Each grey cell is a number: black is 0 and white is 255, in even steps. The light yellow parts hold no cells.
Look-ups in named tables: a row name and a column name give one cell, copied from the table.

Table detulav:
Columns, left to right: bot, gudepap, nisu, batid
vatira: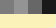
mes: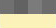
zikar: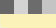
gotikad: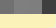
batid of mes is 108
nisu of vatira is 103
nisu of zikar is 108
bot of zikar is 103
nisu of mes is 123
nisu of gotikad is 126
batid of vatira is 25
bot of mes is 112
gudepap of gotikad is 127
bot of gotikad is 113
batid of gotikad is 63
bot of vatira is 124
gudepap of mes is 98
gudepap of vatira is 148
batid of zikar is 196
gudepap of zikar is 211

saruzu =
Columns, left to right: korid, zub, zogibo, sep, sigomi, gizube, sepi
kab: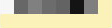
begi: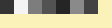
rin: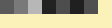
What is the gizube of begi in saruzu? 138
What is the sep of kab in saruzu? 108
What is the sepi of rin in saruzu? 79
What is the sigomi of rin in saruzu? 77
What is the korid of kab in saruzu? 246
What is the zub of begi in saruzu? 244
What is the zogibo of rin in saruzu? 183
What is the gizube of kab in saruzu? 20
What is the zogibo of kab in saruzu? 128
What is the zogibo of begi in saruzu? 125
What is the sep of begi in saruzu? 82
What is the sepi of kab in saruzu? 126
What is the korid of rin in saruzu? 90
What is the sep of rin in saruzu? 34

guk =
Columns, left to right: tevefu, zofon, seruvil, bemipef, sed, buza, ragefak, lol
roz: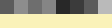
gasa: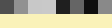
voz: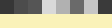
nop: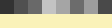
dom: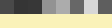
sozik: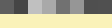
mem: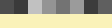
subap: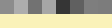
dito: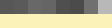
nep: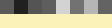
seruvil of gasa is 200
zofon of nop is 80
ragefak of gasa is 15
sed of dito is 79
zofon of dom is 53
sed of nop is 165
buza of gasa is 101
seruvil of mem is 193
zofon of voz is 76
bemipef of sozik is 169
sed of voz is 177
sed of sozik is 113
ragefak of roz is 91
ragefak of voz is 198
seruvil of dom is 55
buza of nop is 108
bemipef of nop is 195
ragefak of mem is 60

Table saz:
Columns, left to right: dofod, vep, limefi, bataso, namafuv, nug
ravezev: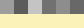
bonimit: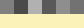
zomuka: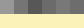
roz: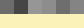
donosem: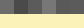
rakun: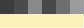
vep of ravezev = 92
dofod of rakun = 60
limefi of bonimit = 177
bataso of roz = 141
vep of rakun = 75
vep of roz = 70
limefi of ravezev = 196
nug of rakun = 156
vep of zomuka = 117
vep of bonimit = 74
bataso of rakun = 72
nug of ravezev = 104
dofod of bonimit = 127
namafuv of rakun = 110
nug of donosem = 91
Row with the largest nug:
rakun

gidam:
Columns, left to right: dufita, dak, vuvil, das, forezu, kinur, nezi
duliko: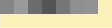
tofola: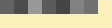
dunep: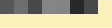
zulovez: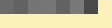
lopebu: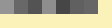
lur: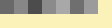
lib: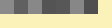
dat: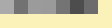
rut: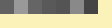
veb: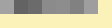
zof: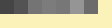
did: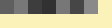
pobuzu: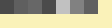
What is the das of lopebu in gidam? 142
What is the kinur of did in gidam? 70
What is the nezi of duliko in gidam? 146
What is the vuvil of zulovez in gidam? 117
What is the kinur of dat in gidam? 77
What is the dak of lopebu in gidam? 104
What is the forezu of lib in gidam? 87
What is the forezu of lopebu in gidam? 70
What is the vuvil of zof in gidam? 116
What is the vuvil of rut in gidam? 101
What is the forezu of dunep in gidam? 132
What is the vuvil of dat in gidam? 155
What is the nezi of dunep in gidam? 73
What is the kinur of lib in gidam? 135
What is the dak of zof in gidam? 83
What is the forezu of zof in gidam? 119
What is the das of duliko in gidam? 85
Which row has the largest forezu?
pobuzu

